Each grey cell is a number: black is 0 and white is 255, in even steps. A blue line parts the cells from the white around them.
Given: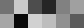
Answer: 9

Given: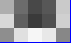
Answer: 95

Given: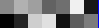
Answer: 36

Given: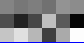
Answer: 34

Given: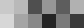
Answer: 165

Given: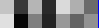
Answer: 7
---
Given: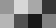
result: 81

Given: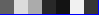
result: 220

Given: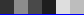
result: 140

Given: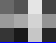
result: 25

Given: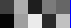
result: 159

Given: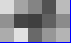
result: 225
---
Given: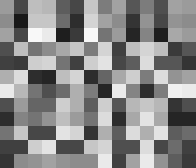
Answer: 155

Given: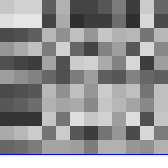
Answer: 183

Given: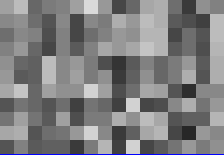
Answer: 188

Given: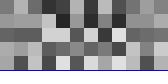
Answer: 115

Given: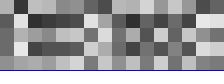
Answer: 114
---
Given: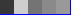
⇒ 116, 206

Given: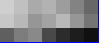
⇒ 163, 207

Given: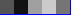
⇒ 160, 203

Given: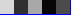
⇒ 168, 216

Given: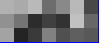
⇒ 64, 193

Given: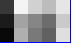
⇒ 134, 244

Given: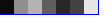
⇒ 95, 230

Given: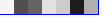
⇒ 226, 245

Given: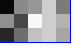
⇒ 248, 248
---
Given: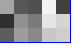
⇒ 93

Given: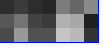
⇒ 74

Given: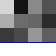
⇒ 58

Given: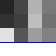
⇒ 225

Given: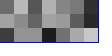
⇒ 62

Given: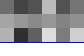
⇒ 179
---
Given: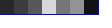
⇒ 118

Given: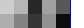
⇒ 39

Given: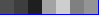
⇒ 206

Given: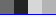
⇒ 35

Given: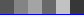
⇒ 105

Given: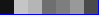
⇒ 126

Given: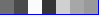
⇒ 208

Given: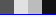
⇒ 225

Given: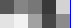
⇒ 119
